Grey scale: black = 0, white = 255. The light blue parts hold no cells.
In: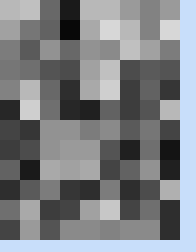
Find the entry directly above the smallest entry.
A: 26
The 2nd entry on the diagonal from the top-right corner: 130
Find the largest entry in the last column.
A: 215
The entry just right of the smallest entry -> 169
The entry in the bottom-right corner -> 46
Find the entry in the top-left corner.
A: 184
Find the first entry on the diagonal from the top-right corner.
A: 154
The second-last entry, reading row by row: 138
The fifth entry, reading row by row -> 184
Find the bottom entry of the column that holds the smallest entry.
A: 138
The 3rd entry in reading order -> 104
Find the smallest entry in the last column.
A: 20
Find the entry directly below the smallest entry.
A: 104
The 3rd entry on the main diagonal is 146
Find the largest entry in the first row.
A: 192
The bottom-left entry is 68
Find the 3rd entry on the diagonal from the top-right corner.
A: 192
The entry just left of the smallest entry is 98

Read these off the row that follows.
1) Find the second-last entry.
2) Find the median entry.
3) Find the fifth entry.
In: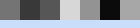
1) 11
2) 116
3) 147

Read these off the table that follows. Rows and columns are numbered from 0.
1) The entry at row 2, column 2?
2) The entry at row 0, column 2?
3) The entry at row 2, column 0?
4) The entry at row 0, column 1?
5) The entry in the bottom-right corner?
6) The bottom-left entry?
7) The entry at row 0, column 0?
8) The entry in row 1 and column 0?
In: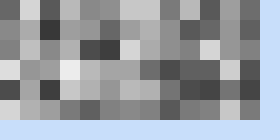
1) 137
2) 89
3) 129
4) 213
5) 122
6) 213
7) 103
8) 137

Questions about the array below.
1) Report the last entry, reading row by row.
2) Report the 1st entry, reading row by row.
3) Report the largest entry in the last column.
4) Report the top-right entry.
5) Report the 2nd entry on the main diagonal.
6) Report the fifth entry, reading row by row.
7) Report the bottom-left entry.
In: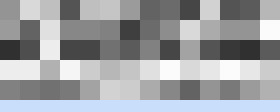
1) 177
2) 148
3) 251
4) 183
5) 99
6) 191
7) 129

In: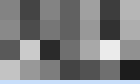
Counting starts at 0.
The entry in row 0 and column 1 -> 68
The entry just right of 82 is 111
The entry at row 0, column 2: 131
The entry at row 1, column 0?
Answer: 137
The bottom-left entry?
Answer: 195
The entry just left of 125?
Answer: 152
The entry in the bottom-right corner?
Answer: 28
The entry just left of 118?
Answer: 76

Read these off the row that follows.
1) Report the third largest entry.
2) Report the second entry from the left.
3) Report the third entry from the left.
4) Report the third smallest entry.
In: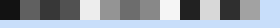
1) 216
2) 96
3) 55
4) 47

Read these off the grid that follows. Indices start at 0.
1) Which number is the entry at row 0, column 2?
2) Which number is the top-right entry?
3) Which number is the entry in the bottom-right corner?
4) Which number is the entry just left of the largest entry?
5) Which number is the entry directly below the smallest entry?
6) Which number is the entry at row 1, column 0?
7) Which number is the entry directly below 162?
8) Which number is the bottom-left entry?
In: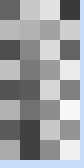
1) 226
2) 58
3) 240
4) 141
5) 207
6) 184
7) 219
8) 170

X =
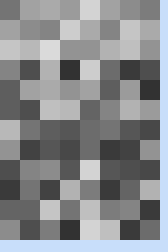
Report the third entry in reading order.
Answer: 170
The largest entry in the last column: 178
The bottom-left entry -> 140
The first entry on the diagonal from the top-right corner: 124
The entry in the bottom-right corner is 108
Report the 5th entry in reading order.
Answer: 211
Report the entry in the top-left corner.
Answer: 116
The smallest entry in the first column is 58
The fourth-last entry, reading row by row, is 211
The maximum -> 218
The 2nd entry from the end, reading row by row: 58
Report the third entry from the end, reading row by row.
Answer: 191
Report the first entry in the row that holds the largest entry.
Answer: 197
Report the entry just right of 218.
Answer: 147
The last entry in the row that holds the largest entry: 147
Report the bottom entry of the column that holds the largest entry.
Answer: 124

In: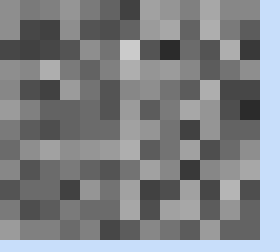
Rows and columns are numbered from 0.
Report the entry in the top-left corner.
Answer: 142
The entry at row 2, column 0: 71
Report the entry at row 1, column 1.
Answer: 71
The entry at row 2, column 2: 71
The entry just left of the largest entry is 115
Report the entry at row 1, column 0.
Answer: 142
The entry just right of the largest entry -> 84
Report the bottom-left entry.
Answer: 155
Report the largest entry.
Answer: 203
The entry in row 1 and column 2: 65
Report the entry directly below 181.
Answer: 149
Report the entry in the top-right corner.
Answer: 135
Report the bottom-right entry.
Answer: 99
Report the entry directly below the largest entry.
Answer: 174
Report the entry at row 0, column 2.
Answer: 128
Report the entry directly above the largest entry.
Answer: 99
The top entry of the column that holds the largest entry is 65
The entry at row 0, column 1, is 122
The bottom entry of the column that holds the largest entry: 92

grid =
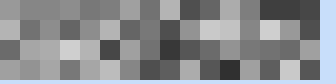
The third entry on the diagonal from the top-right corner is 114
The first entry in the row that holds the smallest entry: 160
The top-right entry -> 71
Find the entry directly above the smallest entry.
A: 147
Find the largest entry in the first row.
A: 180
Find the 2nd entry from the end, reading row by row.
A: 201
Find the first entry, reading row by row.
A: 153
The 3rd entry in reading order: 134
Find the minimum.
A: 48
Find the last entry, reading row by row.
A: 86
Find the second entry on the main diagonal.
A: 114
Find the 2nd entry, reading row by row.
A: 134
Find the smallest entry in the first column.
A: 107
